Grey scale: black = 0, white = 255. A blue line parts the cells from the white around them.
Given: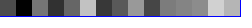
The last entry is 181
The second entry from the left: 1
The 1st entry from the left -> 76
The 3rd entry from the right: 140

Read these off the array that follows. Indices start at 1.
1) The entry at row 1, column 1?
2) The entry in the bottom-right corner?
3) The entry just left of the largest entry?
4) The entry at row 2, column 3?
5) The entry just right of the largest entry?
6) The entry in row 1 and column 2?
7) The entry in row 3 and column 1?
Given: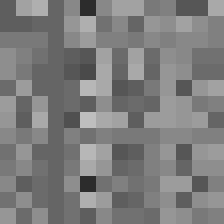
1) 94
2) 128
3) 80
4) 101
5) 169
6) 162
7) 121

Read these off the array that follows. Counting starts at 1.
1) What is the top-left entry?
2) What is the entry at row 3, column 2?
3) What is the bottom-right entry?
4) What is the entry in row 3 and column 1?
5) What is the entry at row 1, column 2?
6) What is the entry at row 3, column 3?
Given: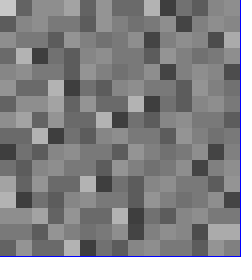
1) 200
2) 121
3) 128
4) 142
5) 99
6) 121

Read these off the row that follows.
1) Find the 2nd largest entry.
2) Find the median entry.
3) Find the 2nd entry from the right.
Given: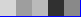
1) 186
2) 158
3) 48

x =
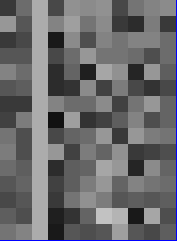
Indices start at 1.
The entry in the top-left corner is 57
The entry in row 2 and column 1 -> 151
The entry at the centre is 51
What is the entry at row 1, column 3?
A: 172
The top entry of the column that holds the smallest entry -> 72
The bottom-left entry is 116
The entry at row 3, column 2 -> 72
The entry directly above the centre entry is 108
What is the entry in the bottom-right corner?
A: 94
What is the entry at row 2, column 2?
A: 86
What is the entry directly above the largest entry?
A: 124
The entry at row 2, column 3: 172
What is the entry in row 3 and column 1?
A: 57
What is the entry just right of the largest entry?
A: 180
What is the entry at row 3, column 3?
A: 172
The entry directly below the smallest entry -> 72
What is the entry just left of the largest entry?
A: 100
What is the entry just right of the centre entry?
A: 65
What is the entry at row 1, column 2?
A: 108
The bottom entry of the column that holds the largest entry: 86
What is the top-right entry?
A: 139
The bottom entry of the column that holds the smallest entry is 25
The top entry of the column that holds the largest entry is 145
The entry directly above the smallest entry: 131
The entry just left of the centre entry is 159
